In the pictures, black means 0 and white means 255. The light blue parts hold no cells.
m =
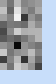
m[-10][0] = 160
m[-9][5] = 167
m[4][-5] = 139
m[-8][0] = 162
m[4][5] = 180
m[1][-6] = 193
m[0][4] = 144
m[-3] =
[199, 119, 145, 152, 188, 133]
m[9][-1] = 68
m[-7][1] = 122
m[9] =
[177, 116, 204, 180, 147, 68]
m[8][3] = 51
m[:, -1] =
[155, 167, 121, 141, 180, 181, 116, 133, 107, 68]
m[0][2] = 186
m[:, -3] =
[133, 147, 55, 109, 175, 118, 148, 152, 51, 180]
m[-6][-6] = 74

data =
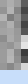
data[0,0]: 161
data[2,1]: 126
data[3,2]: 141
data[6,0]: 154
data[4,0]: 163
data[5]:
[141, 170, 155, 209]
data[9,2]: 158
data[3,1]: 176
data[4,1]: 167
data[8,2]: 145
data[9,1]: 136
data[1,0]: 148
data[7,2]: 138
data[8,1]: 182

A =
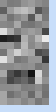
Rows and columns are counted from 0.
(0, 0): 143
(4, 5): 147
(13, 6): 113
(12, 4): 128
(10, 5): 215
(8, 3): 127
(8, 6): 55
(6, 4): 137
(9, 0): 140
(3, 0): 136
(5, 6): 233
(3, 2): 168
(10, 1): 80
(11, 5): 200
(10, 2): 55
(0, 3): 147
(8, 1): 174
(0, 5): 141
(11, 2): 90
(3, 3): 120
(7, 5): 75
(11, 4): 75
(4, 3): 148
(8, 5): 151
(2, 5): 172
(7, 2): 208
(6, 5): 155
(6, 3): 185
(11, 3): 104
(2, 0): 153
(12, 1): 140
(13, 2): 128
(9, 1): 138
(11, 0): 127

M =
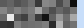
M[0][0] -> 91
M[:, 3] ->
[93, 111, 64, 107]
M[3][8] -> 179
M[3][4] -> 112
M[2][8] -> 148
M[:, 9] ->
[112, 87, 110, 99]
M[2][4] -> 117
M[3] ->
[54, 50, 127, 107, 112, 115, 126, 42, 179, 99, 113]
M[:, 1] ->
[100, 109, 233, 50]
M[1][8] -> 103
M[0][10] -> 15
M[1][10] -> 117
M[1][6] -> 108

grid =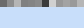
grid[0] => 107
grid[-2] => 153
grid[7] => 208

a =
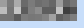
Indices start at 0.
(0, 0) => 157
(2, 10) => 126
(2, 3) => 124
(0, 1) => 122
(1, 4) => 126
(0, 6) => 115
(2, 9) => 110
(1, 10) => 81
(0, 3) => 106
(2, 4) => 119
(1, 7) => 95

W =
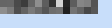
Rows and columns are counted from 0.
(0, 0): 101
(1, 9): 31
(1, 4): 121
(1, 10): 115
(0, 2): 74
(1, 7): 109
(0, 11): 134
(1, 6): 85
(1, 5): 105
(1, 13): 87

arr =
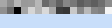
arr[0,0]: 167
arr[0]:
[167, 141, 182, 153, 155, 183, 106, 128, 98, 135, 120, 93, 106, 94, 110, 140]
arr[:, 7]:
[128, 170]
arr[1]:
[143, 106, 2, 164, 213, 181, 217, 170, 60, 54, 200, 135, 184, 135, 127, 245]
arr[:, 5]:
[183, 181]

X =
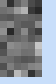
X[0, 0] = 132
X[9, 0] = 80
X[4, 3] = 137
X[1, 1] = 120
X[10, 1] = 82
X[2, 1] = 87
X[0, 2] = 98
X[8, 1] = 108
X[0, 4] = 75
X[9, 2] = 105
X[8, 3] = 85
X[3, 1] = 135
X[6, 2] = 132
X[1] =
[112, 120, 155, 178, 57, 40]
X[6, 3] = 124
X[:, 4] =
[75, 57, 98, 90, 83, 89, 119, 114, 90, 131, 51]
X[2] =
[93, 87, 103, 105, 98, 92]
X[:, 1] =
[48, 120, 87, 135, 40, 96, 141, 124, 108, 126, 82]
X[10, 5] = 101

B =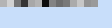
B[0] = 180
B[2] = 117
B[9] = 121

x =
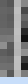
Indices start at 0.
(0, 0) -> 96
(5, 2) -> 188
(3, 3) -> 87
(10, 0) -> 143
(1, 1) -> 98
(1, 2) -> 191
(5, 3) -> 18
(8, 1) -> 101
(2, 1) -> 92
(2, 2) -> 186
